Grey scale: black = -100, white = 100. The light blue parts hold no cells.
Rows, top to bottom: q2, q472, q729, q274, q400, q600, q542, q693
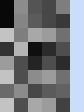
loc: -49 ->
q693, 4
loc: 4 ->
q472, 1
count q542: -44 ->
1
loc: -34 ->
q2, 2

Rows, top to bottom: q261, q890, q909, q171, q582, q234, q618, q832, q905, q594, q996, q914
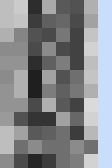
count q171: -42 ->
2
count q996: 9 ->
2
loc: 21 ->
q905, 0
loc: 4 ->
q909, 1
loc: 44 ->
q594, 6

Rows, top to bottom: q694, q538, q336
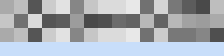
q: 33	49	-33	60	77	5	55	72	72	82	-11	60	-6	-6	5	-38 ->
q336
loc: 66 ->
q694, 11

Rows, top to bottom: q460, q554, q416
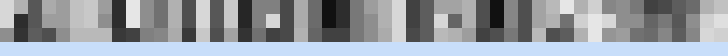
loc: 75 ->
q554, 51
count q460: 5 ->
2
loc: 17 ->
q416, 43
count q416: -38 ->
5
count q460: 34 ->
2
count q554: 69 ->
6
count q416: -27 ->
4

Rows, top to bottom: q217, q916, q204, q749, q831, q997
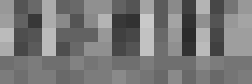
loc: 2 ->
q831, 5
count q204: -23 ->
3
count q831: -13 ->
8

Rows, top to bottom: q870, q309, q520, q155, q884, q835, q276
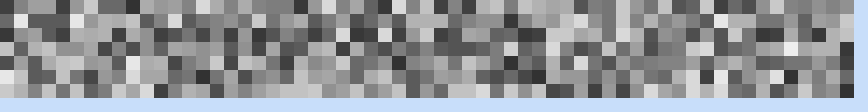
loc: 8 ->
q884, 22
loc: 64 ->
q155, 36
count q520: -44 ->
1
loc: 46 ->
q155, 23
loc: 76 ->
q835, 55
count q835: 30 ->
7
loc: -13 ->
q155, 44

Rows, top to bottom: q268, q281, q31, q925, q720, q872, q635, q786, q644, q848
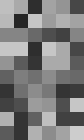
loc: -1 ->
q872, 1
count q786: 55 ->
1
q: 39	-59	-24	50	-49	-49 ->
q644
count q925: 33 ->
1
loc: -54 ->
q635, 5
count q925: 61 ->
0

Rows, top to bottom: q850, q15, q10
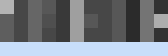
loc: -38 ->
q15, 3
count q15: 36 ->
1

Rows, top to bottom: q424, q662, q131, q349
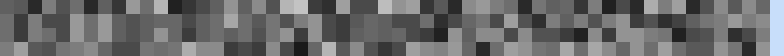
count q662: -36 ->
5
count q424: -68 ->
6
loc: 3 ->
q349, 31
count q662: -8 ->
3
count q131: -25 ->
7
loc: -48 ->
q662, 48
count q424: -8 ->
1

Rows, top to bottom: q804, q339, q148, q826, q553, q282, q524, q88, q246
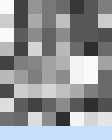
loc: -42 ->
q524, 0
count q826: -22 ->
1
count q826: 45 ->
2
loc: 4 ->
q553, 2
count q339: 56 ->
0
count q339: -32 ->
2
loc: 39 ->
q553, 4

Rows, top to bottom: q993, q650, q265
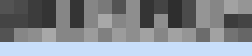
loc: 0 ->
q265, 7
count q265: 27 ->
3
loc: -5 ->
q993, 7
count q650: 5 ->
4

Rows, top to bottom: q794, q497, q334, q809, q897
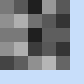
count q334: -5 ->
2
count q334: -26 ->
2

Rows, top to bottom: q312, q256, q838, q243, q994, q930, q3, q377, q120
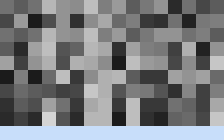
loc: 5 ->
q3, 13
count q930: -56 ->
3
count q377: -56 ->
4

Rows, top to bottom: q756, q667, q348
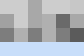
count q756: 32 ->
1
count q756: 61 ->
4
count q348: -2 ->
3
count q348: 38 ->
2

